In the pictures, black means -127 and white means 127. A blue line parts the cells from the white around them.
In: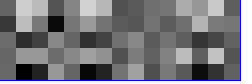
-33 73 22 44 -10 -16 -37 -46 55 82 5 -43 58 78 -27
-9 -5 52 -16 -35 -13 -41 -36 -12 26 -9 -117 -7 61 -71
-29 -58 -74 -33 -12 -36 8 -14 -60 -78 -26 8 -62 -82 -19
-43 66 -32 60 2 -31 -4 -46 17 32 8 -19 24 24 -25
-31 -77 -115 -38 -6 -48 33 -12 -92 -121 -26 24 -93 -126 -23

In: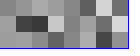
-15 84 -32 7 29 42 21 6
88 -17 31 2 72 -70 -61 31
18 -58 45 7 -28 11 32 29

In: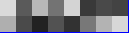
-60 -54 -70 84 -12 56 -37 90
87 51 -7 -77 -45 -93 -53 47

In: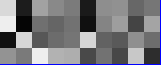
-9 -24 17 14 -101 -4 9 34 -99 89
36 -59 30 4 -111 -13 -26 -15 -122 110
-18 15 -38 -29 86 -10 -19 -40 87 -110
-82 72 -56 -13 -54 46 50 110 -5 19

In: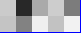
-3 77 42 -87 75
114 66 111 2 68

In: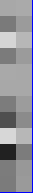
42 40
27 -5
55 85
27 -4
40 41
40 40
28 -3
11 -48
55 87
-3 -94
24 -3
26 -4
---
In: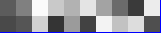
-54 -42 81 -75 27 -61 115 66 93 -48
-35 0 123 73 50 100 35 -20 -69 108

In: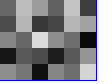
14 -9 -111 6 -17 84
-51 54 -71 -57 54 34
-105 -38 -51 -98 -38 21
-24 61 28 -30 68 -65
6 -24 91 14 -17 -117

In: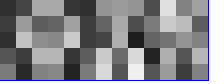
-66 27 -34 -27 33 -66 -27 41 -50 -4 74 60 -34
-4 -86 2 8 -92 -4 89 -42 111 -42 27 -66 2
-79 66 14 8 74 -66 -58 47 -98 -27 -12 20 2
-79 -58 41 41 -73 -79 20 27 20 -50 96 2 33
-42 -66 54 54 -73 -34 74 -20 89 -92 47 -42 54

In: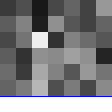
-69 -48 -103 -55 -27 -61 24
-34 2 -97 16 -41 -61 -27
-34 -77 16 10 32 16 -91
-19 -69 40 2 -41 24 -11
-27 -4 54 -48 -4 -55 10
-55 -11 111 -77 2 -19 -41

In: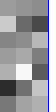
75 -21 -54
48 120 -35
28 41 -1
28 20 13
-7 35 48
5 13 56
-83 -15 68

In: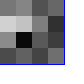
-52 -30 -59 -16
-8 5 -45 -24
11 -118 -38 -66
81 66 -1 -79
